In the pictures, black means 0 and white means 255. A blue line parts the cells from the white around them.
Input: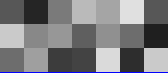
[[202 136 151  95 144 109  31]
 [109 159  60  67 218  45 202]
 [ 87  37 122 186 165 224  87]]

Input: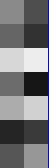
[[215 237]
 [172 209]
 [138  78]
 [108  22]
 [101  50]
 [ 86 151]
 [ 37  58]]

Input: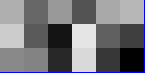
[[204  90  20 229  96  63]
 [175 103 153  83 169 183]
 [137 131  40 217  55   1]]

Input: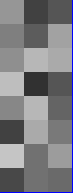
[[197 113 156]
 [190  49  85]
 [150  65  85]
 [143 183 170]
 [135 183 100]
 [127  92 162]
 [ 72 113 106]
 [ 65 170 121]]

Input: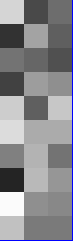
[[251 143 136]
 [220 171 171]
 [213  73 109]
 [205  95 199]
 [193 122 122]
 [128 179 115]
 [115 102  80]
 [ 65 157 143]
 [ 50 163  95]
 [ 36 185 150]]

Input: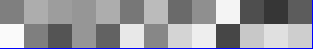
[[250 127  84 150  98 232 135 212 238  70 200 224 206]
 [127 173 157 150 173 119 187 106 143 244  78  54  92]]
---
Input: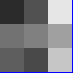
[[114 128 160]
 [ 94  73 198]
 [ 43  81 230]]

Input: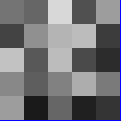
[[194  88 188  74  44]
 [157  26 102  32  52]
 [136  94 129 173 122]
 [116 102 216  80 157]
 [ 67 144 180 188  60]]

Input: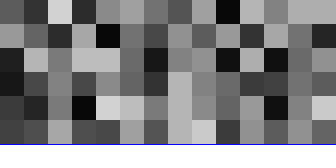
[[153 100  44 167   8 114  72 145  92 153  51 167 114  37]
 [ 92  51 210  44 138 160 114  84 160   8 181 130 174 174]
 [ 65  78 167  78  72 160  84 181 202  59 145  92 145 100]
 [ 59  37 122   8 210 189 122 181 138 100 153  16 130 202]
 [ 31 181 122 189 189 106  23 130 145  16 174  16 106 145]
 [ 23  72 130  72 138 100  51 181 130 106  59  65 114  92]]

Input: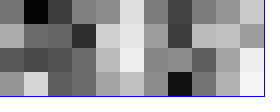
[[172 108 101  46 208 230 156  60 186 193 156]
 [148 214  94 108 164 193 141  17 116 178 245]
 [116   3  60 128 141 222 122  66 122 148 201]
 [ 87  73  81 108 186 237 134 141  94 164 237]]

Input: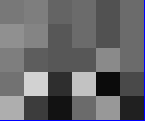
[[174  60  18 107 152  32]
 [144 132  87 107  81 107]
 [126  93  87  87 138 107]
 [120 126 100 107  81 107]
 [114 210  46 194  11  73]]

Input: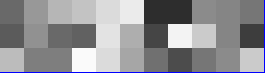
[[188 126 126 250 219 166 112  76 118 139 203]
 [105 152 182 195 219 235  45  45 139 133 118]
 [ 91 145 105  97 227 174  69 243 203 133  61]]
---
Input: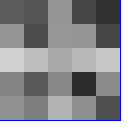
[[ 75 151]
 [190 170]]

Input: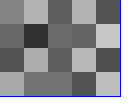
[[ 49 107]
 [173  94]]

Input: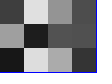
[[ 29  82]
 [221 171]]

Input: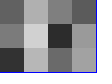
[[209  44]
 [183 106]]

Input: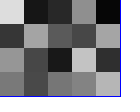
[[164  90]
 [ 71  24]]

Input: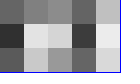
[[227 213]
 [201 153]]
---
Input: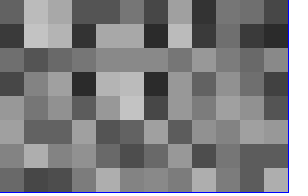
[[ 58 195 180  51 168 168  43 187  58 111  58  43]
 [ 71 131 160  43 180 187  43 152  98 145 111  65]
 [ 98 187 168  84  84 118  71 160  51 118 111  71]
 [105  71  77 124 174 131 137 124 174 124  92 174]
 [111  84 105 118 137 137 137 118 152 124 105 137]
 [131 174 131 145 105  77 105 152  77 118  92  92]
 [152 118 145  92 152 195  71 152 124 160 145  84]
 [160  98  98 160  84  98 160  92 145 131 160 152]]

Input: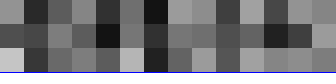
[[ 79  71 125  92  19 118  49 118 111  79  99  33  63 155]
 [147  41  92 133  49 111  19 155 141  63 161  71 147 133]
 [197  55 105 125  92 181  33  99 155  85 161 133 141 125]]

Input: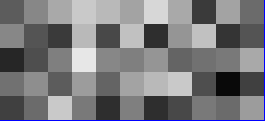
[[ 38  78 127 231 135 127 149 100 113 121 169]
 [ 64 107 201 121  46 127  46  72 121 107 156]
 [ 92 135 169 201 185 163 215 169  58 163 107]
 [113 142  92 156 100 163 185 201  78   9  64]
 [135  84  58 185  72 193  46 149 193  52  84]]

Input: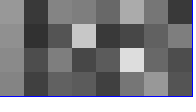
[[132  64  97  91  64 118 152  84]
 [138  77 126  71  91 221 104  77]
 [144  49  84 199  57  71  97 126]
 [152  57 132 126 104 171 118  57]]

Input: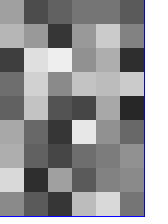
[[ 62 223 238 145 174  46]
 [ 97 195  83  70 168  39]
 [110 209 138 195 188 203]
 [138  90  54 188 217 117]
 [160  76  97 117 117  90]
 [168 104  54 231 145 104]
 [174  97  70 110 124 145]
 [182 153  54 153 203 130]
 [217  46 160  90 130 138]]

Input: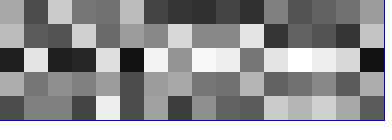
[[ 31 229  31  39 222  18 243 149 249 237 119 229 255 237 215  18]
 [ 75 127 127  67 237  75 161  61 143  98  90 202 181 209 168  90]
 [168  75 202 119 113 188  67  53  47  67  47 127  83  98 113 155]
 [174 119 143 127 155  75 155 168 119 113 181  98 113 135  90 174]
 [188  90  83 209 106 155 135 215 135 135 229  53  98  83  53 195]]
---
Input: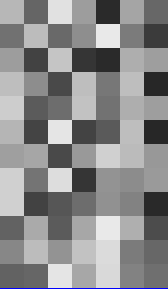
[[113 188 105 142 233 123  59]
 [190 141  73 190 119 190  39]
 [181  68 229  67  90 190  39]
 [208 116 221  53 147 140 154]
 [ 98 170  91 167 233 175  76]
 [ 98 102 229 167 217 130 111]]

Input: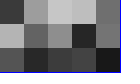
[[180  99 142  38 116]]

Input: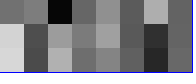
[[211  78 156 123 160  89  48 100]]

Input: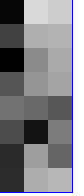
[[ 65 175 179]
 [ 85 149 164]
 [ 76  19 124]
 [ 44 173 183]]

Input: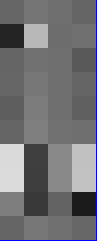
[[ 35 184 109 112]
 [102 119 111 101]
 [100 127 113 111]
 [219  62 137 194]
 [101 119 112 103]]

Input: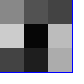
[[204   6 188]]

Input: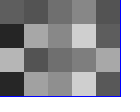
[[ 37 167 136 207  93]
 [ 38 161 143 207  88]]

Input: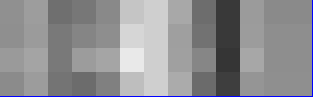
[[143 155 121 133 142 214 207 159 114  57 156 142 142]
 [139 156 116 108 128 190 207 171 107  62 149 143 143]]
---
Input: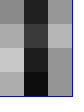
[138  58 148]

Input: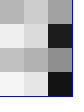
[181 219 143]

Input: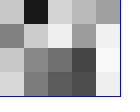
[199 203 112  77]

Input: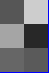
[86 40]

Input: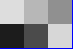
[221  75]

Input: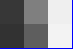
[55 94]
